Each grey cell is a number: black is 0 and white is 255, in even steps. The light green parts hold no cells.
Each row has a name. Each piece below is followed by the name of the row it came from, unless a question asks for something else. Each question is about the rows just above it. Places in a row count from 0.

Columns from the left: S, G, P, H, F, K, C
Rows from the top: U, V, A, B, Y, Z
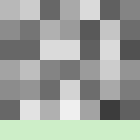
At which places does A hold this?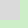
2 3 5
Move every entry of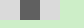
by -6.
[212  90 212]
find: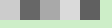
U
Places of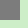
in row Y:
6

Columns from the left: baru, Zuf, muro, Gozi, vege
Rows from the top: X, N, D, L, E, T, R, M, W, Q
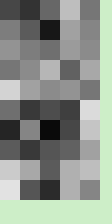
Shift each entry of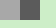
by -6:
[162  85]
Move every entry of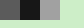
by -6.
[ 85  17 155]
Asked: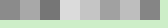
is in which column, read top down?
vege
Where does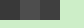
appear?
T
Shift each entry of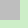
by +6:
[196]

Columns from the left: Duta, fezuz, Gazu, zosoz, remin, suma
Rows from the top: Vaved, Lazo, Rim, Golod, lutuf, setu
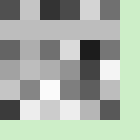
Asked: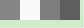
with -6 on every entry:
[127 244 120  88]
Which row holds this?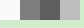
lutuf
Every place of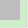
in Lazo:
0 1 2 3 4 5
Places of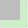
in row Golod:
1
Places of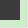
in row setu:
0
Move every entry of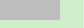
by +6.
[195 195 195]

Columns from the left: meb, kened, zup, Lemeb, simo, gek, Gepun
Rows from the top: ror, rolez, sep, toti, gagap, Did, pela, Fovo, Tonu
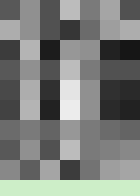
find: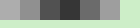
rolez
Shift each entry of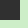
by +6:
[54]
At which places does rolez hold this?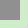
1
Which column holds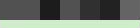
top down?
zup
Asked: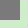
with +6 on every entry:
[128]
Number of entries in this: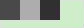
3

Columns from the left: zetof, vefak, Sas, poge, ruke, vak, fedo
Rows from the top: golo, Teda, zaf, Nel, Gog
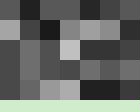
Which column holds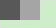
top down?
zetof
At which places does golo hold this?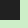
1
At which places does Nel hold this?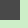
0 3

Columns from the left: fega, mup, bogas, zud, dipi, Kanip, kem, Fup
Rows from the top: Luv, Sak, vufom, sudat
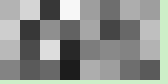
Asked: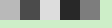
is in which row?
vufom
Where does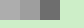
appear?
sudat

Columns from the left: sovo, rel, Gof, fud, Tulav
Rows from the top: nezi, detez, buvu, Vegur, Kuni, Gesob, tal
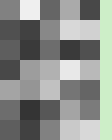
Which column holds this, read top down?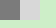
Tulav
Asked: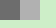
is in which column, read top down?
Gof
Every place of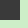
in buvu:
1 3

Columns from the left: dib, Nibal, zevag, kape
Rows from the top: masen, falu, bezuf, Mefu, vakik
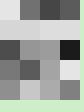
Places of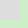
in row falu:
2 3
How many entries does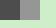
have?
2
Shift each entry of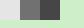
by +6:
[235 119  76]
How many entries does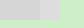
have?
3
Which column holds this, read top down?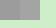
zevag
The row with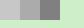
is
vakik

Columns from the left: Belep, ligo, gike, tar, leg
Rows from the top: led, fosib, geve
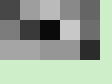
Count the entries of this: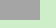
2
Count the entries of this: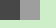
2
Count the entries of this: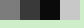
4
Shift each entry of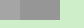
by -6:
[159 144 144]
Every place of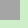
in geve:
0 1

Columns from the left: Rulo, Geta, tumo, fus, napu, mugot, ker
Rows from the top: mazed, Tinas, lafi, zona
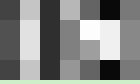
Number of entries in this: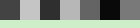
7
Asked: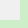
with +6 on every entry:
[246]
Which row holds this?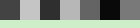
mazed

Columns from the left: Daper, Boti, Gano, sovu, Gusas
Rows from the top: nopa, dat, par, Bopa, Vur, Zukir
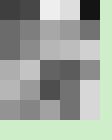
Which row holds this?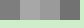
dat
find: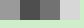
Vur
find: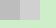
par
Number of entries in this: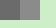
2
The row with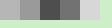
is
Vur
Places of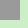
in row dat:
3
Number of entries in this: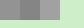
3

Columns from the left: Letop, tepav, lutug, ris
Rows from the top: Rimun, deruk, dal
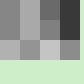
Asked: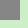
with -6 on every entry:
[128]
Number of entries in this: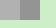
2

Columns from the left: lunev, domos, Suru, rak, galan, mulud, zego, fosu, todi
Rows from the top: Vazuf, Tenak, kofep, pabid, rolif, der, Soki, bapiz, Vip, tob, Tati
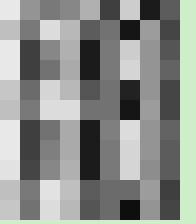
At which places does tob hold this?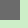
5 6
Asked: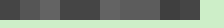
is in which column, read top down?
todi
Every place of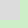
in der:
2 3
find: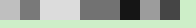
der
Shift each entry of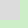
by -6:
[214]
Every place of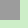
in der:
7
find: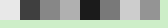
kofep

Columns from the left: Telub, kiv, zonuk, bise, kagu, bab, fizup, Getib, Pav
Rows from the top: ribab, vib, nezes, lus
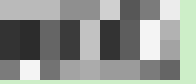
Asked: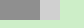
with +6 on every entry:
[149 149 214]
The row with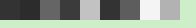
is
vib
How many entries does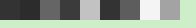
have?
9
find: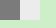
ribab
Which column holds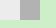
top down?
Pav
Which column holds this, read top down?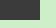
bise

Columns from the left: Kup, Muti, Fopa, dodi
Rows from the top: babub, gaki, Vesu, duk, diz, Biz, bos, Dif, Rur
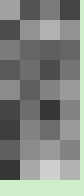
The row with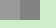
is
Dif
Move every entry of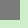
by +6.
[129]
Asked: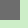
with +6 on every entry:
[115]

